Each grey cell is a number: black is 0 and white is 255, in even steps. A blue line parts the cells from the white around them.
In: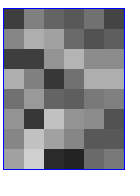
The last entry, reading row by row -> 121
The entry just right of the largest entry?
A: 42
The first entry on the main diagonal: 62
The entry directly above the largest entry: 193
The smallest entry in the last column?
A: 68
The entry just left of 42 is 207
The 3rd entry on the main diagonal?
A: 147
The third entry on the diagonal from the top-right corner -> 180
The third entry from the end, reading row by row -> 35
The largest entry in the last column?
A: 174
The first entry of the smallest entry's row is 161

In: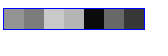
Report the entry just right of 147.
124
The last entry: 55
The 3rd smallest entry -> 104
